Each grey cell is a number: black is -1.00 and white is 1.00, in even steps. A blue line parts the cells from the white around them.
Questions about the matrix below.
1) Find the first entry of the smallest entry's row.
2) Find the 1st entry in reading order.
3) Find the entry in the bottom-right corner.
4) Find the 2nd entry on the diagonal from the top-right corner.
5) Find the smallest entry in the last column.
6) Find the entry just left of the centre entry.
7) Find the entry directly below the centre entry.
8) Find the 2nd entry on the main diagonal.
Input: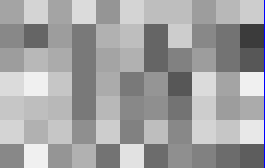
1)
0.07
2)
0.29
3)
-0.27
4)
-0.10
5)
-0.54
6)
0.34
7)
0.07
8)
-0.21

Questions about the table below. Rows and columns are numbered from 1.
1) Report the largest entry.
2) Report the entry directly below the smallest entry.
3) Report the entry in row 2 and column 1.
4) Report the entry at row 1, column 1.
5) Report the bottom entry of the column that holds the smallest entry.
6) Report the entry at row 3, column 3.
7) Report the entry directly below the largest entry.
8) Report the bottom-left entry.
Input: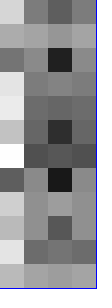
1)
0.99
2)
0.23
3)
0.35
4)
0.68
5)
0.23
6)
-0.75
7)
-0.26
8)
0.46
